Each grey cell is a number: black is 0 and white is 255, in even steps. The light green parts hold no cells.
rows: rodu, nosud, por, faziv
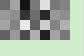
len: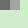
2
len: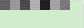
7
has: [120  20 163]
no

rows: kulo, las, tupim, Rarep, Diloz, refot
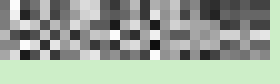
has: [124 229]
no
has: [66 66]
yes
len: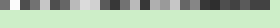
27
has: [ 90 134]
no
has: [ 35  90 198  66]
yes
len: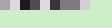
9

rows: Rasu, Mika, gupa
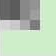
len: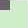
1
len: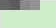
4

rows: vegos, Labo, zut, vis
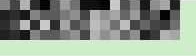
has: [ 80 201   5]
no
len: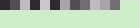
12
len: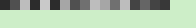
17
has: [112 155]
no
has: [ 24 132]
yes
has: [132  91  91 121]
yes

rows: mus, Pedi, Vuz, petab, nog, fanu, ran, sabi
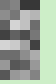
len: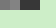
4
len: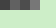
4
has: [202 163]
yes
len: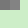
2

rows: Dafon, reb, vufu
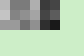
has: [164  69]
yes
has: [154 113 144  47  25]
yes
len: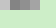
4
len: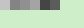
6

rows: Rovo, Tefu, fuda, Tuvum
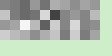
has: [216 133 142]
yes
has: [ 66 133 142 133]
no
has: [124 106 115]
yes
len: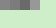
4
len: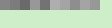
10

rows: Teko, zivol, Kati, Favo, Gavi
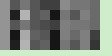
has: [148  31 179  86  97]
yes
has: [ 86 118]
yes
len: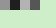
4
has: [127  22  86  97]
no
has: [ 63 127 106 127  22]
no
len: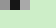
3

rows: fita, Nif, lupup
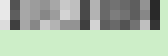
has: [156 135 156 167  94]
no
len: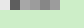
6

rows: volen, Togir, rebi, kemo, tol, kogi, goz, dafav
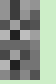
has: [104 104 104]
yes
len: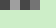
4
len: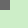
1
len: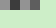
4

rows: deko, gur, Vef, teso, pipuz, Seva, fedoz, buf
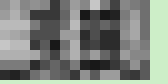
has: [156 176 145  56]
yes
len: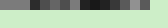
15
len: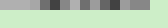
15
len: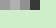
4
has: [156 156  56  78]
no
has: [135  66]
no
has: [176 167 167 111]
no

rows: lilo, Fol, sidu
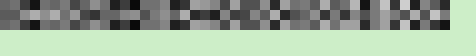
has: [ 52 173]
no
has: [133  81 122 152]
no
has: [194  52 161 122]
no
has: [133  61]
yes
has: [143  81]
yes
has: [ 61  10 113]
yes
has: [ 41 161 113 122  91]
yes

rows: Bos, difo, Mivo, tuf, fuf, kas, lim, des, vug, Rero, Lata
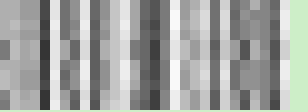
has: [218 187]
no
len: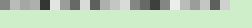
23
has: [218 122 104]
yes
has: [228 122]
yes
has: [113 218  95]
no

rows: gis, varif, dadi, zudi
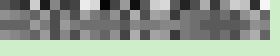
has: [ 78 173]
yes
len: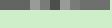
11
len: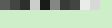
10
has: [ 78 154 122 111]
yes

